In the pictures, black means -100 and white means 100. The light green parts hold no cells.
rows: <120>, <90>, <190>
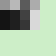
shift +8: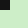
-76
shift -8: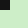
-92
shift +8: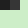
-68 -50
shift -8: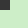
-66
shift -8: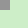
9
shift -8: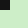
-92
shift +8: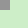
25

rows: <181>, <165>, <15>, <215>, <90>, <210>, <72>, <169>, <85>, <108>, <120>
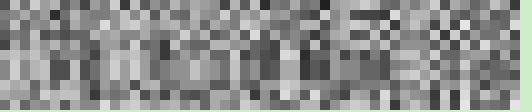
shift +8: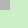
50
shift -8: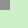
6
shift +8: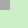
41
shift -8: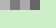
34 -11 25 -29

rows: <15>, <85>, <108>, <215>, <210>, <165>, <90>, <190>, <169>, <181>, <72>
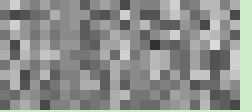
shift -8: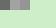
-25 19 9
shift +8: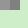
25 8
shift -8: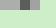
28 28 -35 19
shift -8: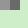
9 -25
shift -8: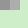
9 28

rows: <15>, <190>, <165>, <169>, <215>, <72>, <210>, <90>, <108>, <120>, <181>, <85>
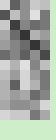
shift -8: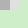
32 68
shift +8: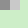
20 66
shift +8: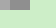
40 20 20
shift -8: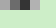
24 -23 -67 32
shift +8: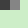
-43 12
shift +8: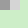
30 75
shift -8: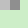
42 4

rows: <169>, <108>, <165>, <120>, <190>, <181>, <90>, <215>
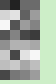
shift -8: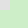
69
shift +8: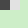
-36 85
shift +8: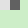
85 -16
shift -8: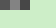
-42 -5 -52
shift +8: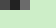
-36 -65 -8
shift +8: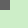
-16

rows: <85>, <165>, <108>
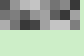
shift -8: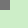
-17
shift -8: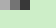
28 -17 -64
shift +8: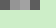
-19 25 35 -19

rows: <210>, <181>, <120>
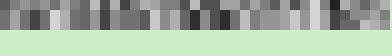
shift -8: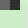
-28 -71
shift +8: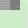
35 7
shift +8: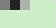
7 -65 45
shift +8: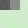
-21 17
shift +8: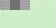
35 -3 35
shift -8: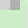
58 29

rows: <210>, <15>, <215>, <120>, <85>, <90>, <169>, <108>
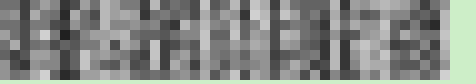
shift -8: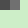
-48 -20
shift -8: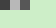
-58 36 -40
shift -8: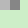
36 -3
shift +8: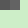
-24 -14
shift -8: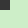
-66

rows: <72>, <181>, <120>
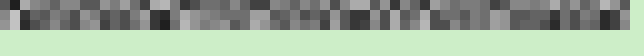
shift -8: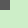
-39
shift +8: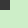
-49
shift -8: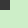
-65
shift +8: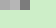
42 51 5
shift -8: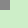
-2
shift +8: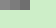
14 5 -5

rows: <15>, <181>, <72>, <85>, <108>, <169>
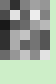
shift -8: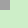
18
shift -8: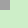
18
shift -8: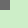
-25
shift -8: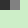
-70 -7
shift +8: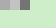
43 61 -1
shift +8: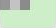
26 61 17

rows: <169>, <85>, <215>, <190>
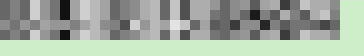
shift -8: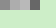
2 28 37 -27
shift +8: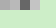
44 53 -11 62
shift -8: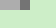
28 28 -17
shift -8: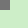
-17
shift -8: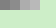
-8 2 28 37
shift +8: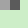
36 -21
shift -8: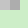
46 28

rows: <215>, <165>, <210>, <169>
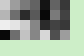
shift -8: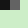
-92 -30
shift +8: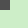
-30
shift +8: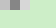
60 13 77
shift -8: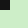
-92
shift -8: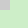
52
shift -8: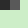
-74 -38

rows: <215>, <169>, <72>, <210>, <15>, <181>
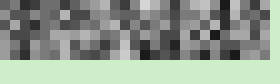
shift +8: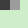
-45 30
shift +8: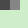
-35 13
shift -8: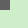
-32
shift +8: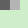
-16 49
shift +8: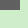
-16 -16

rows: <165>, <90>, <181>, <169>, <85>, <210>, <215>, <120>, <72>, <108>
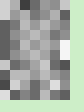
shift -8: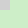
56
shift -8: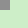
4
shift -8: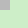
38
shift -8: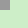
13
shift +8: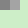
11 37
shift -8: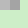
38 21
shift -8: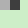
30 -59

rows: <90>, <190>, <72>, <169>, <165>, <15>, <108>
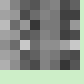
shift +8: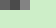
-16 -33 11
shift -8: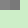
-5 -13
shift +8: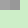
35 27
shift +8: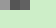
27 -25 -16
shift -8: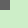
-32
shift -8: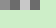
3 -23 49 -23
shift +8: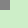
11

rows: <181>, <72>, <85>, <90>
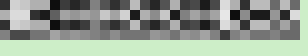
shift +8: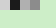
72 -71 46 18
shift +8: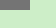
-1 -1 -1
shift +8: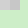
72 64
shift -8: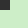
-70
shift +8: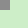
18

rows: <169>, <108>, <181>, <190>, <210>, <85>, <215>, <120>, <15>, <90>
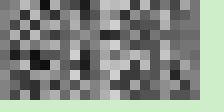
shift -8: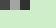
-53 21 -70
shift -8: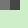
-16 -53
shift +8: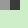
28 -46
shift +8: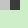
62 -46
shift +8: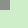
19

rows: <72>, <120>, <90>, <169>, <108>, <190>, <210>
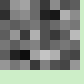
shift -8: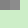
-6 2
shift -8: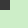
-64
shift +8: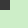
-48
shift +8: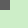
-19
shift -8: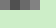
-15 -45 -25 -6

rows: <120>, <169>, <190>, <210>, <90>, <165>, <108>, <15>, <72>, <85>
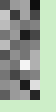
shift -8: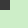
-63
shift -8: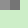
4 -16
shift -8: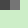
-53 -16
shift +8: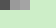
-28 29 37
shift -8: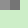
4 -16
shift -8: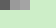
-34 13 21
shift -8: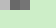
39 -26 -16

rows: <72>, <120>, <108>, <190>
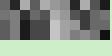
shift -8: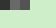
-69 -26 -43
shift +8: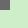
-10
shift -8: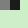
-9 -87
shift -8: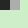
-78 28
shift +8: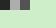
-62 44 -27

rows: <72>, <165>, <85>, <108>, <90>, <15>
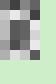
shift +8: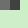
-6 -41
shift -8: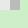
75 39
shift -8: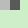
39 -38
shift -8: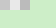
49 75 39

